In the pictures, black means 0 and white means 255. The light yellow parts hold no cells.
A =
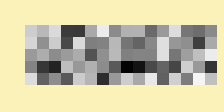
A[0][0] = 205
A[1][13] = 143
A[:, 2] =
[218, 204, 140, 35, 141]
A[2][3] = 155
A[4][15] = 192
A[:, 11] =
[154, 223, 223, 100, 97]
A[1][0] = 213
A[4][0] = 220
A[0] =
[205, 184, 218, 59, 57, 169, 236, 139, 177, 178, 106, 154, 221, 118, 109, 138]
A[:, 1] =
[184, 144, 173, 55, 97]
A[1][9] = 100
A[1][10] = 136
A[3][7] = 89
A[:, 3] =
[59, 73, 155, 190, 89]
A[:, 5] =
[169, 127, 83, 176, 181]
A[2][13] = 159
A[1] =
[213, 144, 204, 73, 218, 127, 130, 184, 117, 100, 136, 223, 151, 143, 63, 169]
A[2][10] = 131
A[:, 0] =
[205, 213, 154, 132, 220]
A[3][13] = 207
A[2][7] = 185

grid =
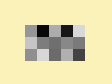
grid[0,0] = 150
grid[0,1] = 8
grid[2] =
[143, 215, 107, 176, 67]
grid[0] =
[150, 8, 172, 22, 216]

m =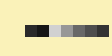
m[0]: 42
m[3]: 151

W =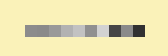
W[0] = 140
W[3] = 178
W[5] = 144

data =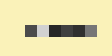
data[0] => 75
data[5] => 118

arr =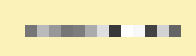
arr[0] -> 118
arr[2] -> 152
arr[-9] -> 125
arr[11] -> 210

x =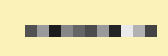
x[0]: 82
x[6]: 154
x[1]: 155

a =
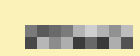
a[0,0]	122
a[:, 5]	[207, 104]
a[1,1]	183

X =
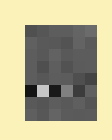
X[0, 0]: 80
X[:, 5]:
[107, 90, 92, 92, 68, 96, 85, 91]
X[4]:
[93, 87, 93, 92, 79, 68]
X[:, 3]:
[93, 83, 89, 82, 92, 128, 89, 91]
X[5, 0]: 20
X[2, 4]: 92
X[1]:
[96, 89, 88, 83, 99, 90]
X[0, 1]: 86
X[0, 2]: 93
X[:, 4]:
[100, 99, 92, 91, 79, 60, 95, 90]
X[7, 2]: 100

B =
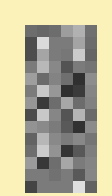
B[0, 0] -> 109
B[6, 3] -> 167
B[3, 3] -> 83
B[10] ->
[110, 203, 147, 52, 88, 126]
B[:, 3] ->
[157, 123, 119, 83, 111, 47, 167, 84, 89, 123, 52, 167, 123, 123]
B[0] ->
[109, 103, 109, 157, 177, 112]
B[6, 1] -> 58
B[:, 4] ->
[177, 164, 203, 123, 48, 59, 108, 181, 49, 136, 88, 123, 89, 223]
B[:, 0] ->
[109, 77, 77, 123, 158, 123, 150, 75, 147, 99, 110, 155, 123, 68]
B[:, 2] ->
[109, 123, 123, 136, 131, 151, 109, 134, 123, 137, 147, 110, 113, 123]
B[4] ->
[158, 107, 131, 111, 48, 141]
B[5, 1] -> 200
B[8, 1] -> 138
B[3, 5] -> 116
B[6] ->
[150, 58, 109, 167, 108, 129]
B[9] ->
[99, 183, 137, 123, 136, 117]
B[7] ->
[75, 200, 134, 84, 181, 106]
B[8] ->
[147, 138, 123, 89, 49, 139]

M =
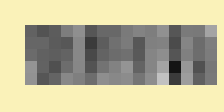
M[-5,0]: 98
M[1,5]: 59
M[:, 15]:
[164, 126, 124, 119, 121]
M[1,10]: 128
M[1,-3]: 133
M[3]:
[148, 98, 80, 109, 135, 83, 115, 130, 148, 99, 133, 164, 20, 151, 81, 119]
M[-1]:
[146, 86, 100, 136, 127, 109, 142, 136, 140, 117, 141, 193, 59, 157, 96, 121]
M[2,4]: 136
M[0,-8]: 122
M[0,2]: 92
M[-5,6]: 104
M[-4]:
[102, 102, 91, 87, 136, 59, 93, 112, 123, 87, 128, 130, 75, 133, 108, 126]
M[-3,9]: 89
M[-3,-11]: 73
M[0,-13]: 125
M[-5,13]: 122
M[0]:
[98, 83, 92, 125, 143, 86, 104, 104, 122, 131, 126, 145, 86, 122, 121, 164]
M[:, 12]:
[86, 75, 85, 20, 59]
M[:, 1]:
[83, 102, 97, 98, 86]
